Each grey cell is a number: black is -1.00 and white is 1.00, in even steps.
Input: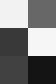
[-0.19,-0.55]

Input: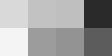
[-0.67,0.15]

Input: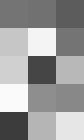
[-0.28,0.91,0.63]

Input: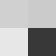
[0.59,0.81]

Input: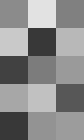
[0.00,-0.56,-0.49]

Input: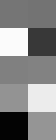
[-0.10,0.97]

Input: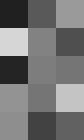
[0.21,0.02,-0.72]

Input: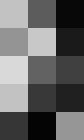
[-0.94,0.57,0.70]
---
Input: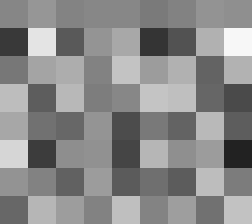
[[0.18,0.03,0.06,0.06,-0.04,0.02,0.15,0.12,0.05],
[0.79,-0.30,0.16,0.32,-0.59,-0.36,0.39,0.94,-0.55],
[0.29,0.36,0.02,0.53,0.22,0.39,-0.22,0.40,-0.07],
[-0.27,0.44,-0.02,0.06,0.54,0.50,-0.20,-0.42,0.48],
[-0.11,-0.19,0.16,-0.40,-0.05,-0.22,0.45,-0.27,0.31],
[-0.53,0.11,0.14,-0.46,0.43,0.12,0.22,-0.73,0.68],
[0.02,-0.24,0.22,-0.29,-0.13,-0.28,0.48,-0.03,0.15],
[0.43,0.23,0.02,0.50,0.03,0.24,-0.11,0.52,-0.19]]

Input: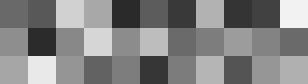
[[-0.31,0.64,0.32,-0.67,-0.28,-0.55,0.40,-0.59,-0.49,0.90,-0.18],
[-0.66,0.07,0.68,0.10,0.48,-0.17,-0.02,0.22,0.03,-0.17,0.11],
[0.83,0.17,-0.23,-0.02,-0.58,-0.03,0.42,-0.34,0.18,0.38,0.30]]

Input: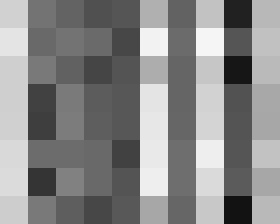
[[-0.10,-0.22,-0.37,-0.33,0.38,-0.23,0.52,-0.74,0.44,0.64],
[-0.18,-0.10,-0.17,-0.44,0.90,-0.16,0.92,-0.33,0.51,0.79],
[-0.05,-0.24,-0.46,-0.34,0.36,-0.21,0.55,-0.83,0.46,0.62],
[-0.49,-0.04,-0.28,-0.32,0.79,-0.21,0.65,-0.36,0.32,0.62],
[-0.51,-0.03,-0.26,-0.32,0.81,-0.20,0.66,-0.34,0.31,0.63],
[-0.15,-0.15,-0.18,-0.49,0.83,-0.14,0.87,-0.33,0.52,0.70],
[-0.59,0.01,-0.18,-0.34,0.87,-0.14,0.71,-0.29,0.31,0.72],
[-0.05,-0.26,-0.44,-0.31,0.31,-0.20,0.57,-0.86,0.45,0.61]]

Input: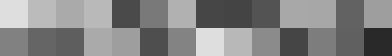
[[0.47,0.33,0.45,-0.42,-0.05,0.39,-0.45,-0.47,-0.35,0.32,0.31,-0.23,0.24,0.74],
[-0.21,-0.26,0.33,0.24,-0.39,0.03,0.74,0.44,0.09,-0.46,-0.02,-0.25,-0.68,0.01]]

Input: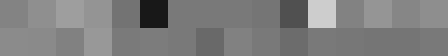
[[0.12,0.24,0.16,-0.10,-0.81,-0.05,-0.05,-0.05,-0.08,-0.37,0.61,0.02,0.17,0.05,0.11,0.03],
[0.08,0.01,0.19,-0.04,-0.03,-0.05,-0.18,0.01,-0.05,-0.15,-0.05,-0.07,-0.08,-0.08,-0.05,0.09]]

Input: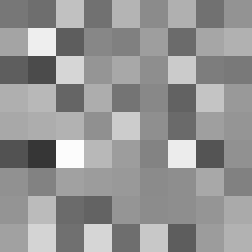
[[-0.14,0.51,-0.11,0.41,0.09,0.38,-0.11,0.15,-0.07],
[0.87,-0.27,0.06,0.00,0.24,-0.16,0.30,0.39,0.29],
[-0.41,0.68,0.17,0.32,0.11,0.59,-0.02,-0.05,-0.26],
[0.44,-0.21,0.36,-0.09,0.07,-0.23,0.54,0.20,0.37],
[0.36,0.40,0.13,0.60,0.12,-0.17,0.25,0.17,0.32],
[-0.58,0.98,0.44,0.23,0.03,0.85,-0.34,0.14,-0.36],
[0.02,0.26,0.22,0.20,0.09,0.11,0.32,0.01,0.14],
[0.47,-0.16,-0.22,0.17,0.10,0.11,0.17,0.33,0.16],
[0.66,-0.12,0.68,-0.14,0.57,-0.27,0.22,0.40,0.26]]

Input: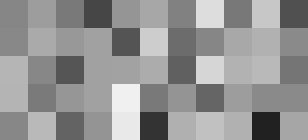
[[0.23,-0.05,-0.45,0.17,0.31,0.01,0.73,-0.06,0.56,-0.37,0.05],
[0.33,0.19,0.26,-0.34,0.61,-0.15,0.05,0.32,0.39,0.08,0.07],
[0.06,-0.33,0.26,0.27,0.35,-0.25,0.68,0.40,0.45,-0.08,0.42],
[-0.04,0.18,0.26,0.88,-0.05,0.16,-0.21,0.23,0.08,0.08,0.41],
[0.45,-0.22,0.16,0.83,-0.60,0.38,0.51,0.39,-0.74,0.30,0.06]]
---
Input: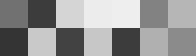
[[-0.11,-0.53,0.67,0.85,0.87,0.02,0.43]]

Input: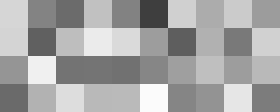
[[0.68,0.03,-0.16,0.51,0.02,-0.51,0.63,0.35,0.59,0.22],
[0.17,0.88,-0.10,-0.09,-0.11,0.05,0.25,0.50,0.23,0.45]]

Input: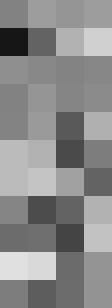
[[0.02,0.23,0.17,0.23],
[0.12,0.07,0.03,0.06],
[0.03,0.21,-0.30,0.38],
[0.46,0.54,0.26,-0.22],
[-0.15,-0.13,-0.47,0.52],
[-0.02,-0.27,-0.15,0.15]]

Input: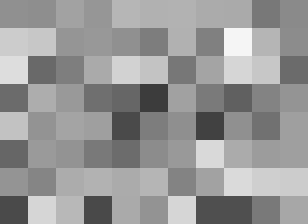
[[0.13,0.11,0.27,0.18,0.43,0.39,0.40,0.34,0.33,-0.06,0.08],
[0.73,-0.18,-0.01,0.33,0.65,0.53,-0.07,0.29,0.68,0.56,-0.16],
[0.52,0.15,0.29,0.25,-0.42,-0.02,0.12,-0.49,0.13,-0.11,0.25],
[0.16,0.04,0.35,0.40,0.34,0.42,0.03,0.27,0.71,0.62,0.60]]

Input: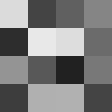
[[0.72,-0.47,-0.25,0.04],
[0.16,-0.31,-0.74,-0.06]]

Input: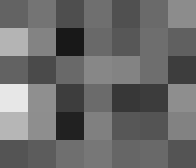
[[-0.22,-0.09,-0.39,-0.13,-0.37,-0.17,0.10],
[-0.23,-0.42,-0.18,0.06,0.03,-0.14,-0.52],
[0.43,0.11,-0.74,0.00,-0.32,-0.34,0.02]]
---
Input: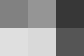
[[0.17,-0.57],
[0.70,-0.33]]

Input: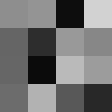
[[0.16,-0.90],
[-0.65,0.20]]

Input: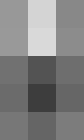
[[0.66,0.07],
[0.70,0.10]]

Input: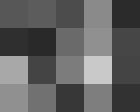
[[-0.28,-0.40],
[-0.68,-0.17]]

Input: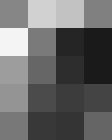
[[0.64,0.52],
[-0.04,-0.71]]

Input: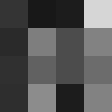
[[-0.81,-0.78],
[-0.01,-0.40]]
